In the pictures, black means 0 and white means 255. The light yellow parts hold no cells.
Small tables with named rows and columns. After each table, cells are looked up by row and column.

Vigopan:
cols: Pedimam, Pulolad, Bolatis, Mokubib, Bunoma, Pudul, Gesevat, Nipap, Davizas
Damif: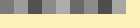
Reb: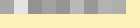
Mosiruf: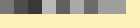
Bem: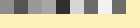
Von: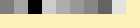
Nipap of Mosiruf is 158
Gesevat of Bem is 107
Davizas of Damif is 167
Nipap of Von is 99
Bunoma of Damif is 173
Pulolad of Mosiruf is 77
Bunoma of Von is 173
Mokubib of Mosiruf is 184
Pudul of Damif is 106

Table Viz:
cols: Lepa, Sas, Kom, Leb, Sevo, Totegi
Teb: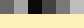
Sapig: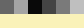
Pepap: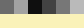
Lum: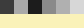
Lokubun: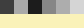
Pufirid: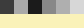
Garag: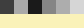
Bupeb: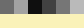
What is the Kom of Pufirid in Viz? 27
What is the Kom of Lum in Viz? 28
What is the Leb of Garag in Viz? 133
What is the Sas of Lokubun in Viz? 169
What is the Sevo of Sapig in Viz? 122
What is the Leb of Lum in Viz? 138
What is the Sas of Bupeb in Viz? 162
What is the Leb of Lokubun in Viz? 134
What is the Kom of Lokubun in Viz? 28
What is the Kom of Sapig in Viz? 9
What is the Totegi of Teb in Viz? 190
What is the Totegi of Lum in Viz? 215
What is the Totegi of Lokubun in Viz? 213
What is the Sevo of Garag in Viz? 173
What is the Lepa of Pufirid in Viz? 60
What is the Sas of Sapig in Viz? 164
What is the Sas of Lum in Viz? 169
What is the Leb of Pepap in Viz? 66

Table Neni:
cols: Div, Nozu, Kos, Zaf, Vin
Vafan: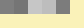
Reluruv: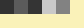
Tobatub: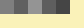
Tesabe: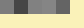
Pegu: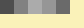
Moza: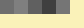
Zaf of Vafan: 189
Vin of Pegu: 106
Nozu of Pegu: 129
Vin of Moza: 117
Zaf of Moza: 63
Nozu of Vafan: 117
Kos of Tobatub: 148
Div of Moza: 110
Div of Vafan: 126
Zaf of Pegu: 150
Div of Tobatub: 127
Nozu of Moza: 127
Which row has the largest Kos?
Vafan

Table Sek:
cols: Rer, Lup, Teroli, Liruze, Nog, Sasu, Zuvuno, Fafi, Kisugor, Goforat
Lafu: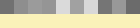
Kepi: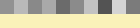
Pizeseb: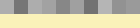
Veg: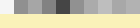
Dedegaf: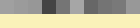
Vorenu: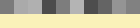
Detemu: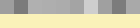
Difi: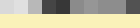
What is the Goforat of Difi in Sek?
82
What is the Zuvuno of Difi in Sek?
150
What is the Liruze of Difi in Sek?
69
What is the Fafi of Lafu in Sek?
117
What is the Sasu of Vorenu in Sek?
180
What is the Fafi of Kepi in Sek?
83
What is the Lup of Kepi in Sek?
185
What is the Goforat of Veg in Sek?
178
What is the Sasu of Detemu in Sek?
164
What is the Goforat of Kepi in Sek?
123
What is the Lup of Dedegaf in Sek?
155
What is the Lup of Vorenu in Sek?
170
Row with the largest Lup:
Difi

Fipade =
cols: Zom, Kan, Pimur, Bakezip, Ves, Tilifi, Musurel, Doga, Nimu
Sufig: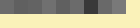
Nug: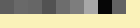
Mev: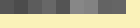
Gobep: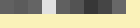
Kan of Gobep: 91
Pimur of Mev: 92
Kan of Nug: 105
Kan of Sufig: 96
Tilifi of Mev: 135
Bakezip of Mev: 103

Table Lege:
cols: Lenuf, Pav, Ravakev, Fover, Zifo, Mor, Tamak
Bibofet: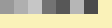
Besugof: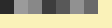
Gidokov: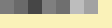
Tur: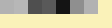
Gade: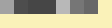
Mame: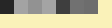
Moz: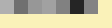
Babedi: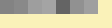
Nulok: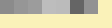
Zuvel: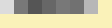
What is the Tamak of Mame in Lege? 109
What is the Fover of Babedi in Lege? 164
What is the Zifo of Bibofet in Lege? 87
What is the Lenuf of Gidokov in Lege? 123
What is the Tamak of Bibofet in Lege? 75
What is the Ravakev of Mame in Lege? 146
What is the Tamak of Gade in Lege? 103
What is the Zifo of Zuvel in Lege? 120

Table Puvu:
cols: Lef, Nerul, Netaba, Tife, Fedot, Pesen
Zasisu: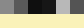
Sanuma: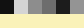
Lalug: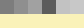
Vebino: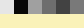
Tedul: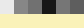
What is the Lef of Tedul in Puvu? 234
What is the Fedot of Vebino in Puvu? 66
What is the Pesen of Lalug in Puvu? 200
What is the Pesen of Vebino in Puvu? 121
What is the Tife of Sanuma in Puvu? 109
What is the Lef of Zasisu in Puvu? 137
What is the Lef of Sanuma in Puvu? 17
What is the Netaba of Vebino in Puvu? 160
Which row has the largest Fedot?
Lalug

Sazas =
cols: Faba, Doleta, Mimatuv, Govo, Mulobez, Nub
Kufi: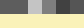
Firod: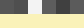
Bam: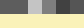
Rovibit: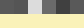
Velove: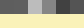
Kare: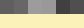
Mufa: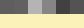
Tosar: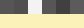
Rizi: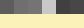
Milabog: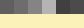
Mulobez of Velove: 65
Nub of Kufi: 85
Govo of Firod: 93
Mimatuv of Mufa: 180
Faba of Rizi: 93
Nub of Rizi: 71
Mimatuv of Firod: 243
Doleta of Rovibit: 85
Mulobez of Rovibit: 64

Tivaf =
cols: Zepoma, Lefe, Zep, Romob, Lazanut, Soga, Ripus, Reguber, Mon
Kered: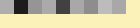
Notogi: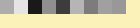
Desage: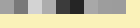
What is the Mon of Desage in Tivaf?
156
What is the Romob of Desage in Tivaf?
173
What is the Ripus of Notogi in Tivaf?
124
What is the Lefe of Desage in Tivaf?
121
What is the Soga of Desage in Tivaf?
37
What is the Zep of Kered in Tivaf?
149
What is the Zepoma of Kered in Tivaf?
174
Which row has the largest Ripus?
Desage

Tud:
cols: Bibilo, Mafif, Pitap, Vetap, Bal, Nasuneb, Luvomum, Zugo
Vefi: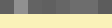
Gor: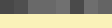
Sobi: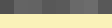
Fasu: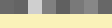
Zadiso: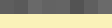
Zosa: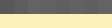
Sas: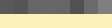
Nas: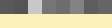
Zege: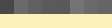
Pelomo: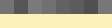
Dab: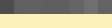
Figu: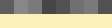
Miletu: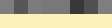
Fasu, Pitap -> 207
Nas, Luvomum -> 93
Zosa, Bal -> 95
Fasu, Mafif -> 100
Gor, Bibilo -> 72
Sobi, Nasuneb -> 105
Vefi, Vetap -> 96
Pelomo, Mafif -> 86
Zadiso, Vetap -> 99
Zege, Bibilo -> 72
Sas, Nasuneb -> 81
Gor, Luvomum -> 110
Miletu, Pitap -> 124
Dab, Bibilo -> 77
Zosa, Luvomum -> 95
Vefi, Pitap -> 99
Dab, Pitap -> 97

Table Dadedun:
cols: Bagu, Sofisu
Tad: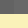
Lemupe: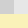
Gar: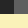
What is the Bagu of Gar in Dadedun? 38
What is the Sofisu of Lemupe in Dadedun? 231
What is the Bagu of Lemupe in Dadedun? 208
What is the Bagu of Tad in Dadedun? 99
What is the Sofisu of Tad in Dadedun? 104
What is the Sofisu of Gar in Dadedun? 95

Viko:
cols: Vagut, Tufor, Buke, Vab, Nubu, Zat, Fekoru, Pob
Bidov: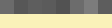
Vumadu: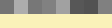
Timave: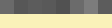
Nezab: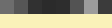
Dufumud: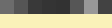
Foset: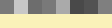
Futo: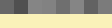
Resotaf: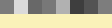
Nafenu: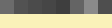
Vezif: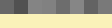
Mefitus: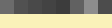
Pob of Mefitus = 76
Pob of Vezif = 121
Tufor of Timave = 87
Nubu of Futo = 111
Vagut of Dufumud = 108
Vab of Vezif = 129
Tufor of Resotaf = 218
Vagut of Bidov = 107
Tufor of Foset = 199
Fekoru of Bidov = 124
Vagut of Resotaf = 123
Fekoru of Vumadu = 82
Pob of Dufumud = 66
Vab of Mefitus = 67
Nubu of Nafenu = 62
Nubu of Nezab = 45
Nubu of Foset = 170
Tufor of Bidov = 87
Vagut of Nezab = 109
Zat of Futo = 133

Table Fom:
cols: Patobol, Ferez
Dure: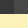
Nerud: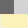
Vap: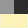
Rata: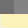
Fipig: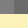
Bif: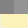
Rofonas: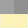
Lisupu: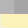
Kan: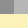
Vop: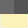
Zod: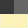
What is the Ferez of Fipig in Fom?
107
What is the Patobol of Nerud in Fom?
105
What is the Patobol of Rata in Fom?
111
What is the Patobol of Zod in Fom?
57
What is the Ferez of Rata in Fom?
132
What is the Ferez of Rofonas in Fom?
144
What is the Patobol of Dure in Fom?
56
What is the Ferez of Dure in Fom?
72
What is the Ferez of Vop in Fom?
84
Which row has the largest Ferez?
Nerud

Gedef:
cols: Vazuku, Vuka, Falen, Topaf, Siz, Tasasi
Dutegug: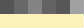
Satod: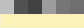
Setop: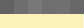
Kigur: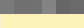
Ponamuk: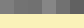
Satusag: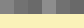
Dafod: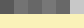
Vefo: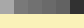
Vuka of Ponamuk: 115
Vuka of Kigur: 112
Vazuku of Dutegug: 84
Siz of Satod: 118
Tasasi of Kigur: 107
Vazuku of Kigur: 122
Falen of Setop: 120
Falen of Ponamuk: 113

